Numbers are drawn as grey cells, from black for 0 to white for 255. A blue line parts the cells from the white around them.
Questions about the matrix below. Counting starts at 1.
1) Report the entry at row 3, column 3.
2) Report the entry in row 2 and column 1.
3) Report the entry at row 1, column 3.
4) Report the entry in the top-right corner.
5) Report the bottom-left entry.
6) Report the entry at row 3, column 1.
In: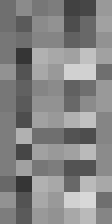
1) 133
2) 111
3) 119
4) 153
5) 125
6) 119

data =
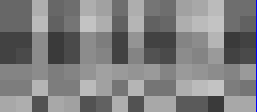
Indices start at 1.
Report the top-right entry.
110
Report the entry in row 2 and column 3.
187
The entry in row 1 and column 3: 174
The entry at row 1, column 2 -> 103
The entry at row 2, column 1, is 103
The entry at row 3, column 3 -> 140
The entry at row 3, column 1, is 66
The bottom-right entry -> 168
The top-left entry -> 103
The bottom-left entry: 168
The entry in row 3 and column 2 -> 66

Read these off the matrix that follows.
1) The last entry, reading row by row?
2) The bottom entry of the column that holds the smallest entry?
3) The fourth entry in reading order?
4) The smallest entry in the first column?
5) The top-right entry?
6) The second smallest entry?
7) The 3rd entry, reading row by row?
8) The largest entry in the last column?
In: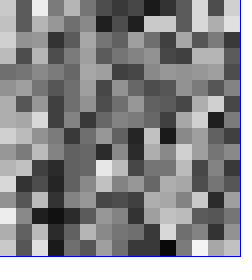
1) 193
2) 9
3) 123
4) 110
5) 208
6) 17
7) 237
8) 224

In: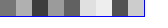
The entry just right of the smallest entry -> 155
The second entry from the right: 82
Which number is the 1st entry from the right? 204

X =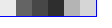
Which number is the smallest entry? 46
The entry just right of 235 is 100

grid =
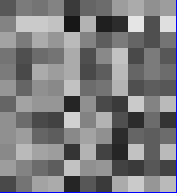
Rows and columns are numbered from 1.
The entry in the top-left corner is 87
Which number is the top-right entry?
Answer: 157
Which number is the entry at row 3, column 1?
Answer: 163
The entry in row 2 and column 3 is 202
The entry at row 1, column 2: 123
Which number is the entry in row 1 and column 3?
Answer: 116
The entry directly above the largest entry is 171
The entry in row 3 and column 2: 123
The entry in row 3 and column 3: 171
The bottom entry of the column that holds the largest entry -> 202
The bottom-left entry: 73
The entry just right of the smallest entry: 179
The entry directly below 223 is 116
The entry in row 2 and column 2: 202
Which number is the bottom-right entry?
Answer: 186
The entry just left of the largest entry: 44
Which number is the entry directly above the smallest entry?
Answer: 58
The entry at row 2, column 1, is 131

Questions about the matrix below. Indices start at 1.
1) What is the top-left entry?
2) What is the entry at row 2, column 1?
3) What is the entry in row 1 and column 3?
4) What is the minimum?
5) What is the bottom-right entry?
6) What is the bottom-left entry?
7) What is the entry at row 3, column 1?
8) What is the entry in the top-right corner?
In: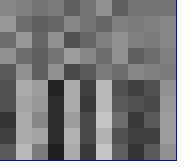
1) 135
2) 151
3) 116
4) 31
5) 143
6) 89
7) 109
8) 116

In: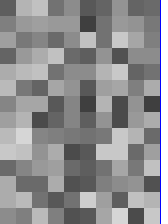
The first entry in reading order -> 94
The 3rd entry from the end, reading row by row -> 214
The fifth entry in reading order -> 140
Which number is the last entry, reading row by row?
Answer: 200
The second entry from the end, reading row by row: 75
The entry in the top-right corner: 106
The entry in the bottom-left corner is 140
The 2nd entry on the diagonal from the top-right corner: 147
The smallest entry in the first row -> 88
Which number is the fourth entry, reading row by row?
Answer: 114
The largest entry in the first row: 193
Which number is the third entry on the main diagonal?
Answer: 133

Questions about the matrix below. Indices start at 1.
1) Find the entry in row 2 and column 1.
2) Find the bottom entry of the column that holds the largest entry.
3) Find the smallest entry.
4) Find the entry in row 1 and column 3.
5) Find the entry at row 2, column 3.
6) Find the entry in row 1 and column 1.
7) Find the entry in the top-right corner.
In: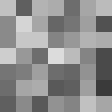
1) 138
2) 146
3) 58
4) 179
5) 166
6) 193
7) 187

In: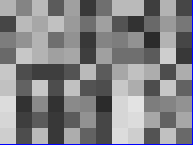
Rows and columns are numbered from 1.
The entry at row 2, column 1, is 70
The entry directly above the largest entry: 173
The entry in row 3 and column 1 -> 125
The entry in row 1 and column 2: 132
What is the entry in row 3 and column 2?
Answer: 146
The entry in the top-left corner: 179
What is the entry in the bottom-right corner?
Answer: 105
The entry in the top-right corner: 70
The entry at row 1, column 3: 186
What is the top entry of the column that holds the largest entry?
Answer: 186
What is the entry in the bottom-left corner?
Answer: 206
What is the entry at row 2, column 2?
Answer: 186
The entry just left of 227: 214
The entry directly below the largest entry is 220
